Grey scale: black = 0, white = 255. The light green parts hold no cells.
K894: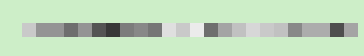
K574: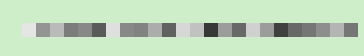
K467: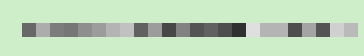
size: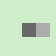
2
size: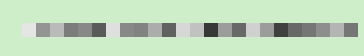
24
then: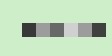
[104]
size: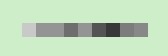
9

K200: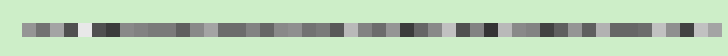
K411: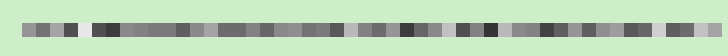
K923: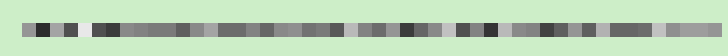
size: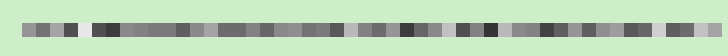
50
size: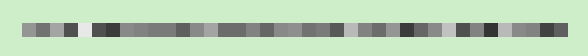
39
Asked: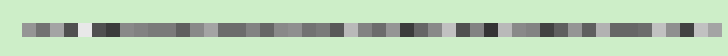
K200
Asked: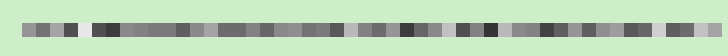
K411
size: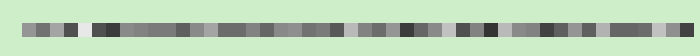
48

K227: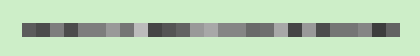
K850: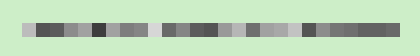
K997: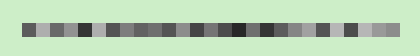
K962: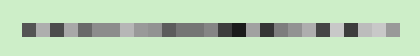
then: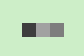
[133]
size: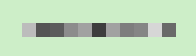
11
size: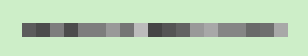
19

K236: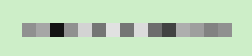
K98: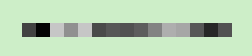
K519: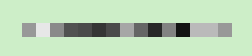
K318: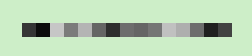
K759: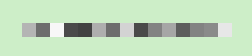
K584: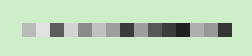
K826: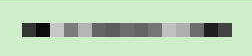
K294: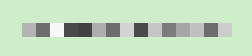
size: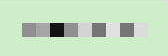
9
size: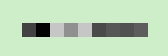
9
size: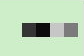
4

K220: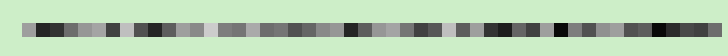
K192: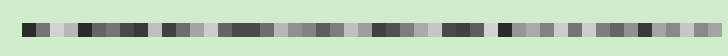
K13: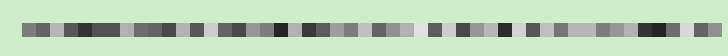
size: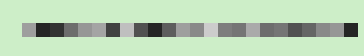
24
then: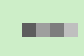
[101]
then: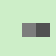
[144]
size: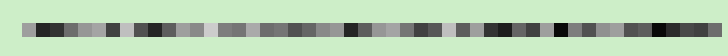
50
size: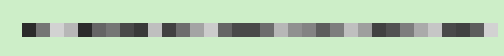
34

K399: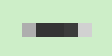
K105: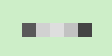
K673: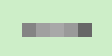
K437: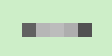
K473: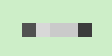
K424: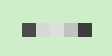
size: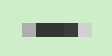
5
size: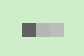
3
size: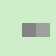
2
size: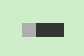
3

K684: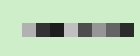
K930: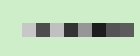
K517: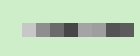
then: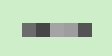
[92]
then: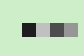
[100]
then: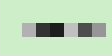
[100]
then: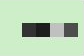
[150]
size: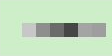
6
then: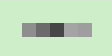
[84]
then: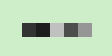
[100]

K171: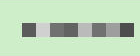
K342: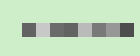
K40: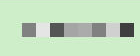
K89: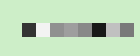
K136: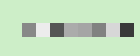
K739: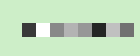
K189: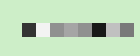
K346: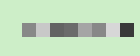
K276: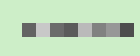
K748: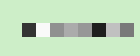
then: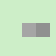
[24]
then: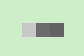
[186]
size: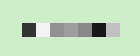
7

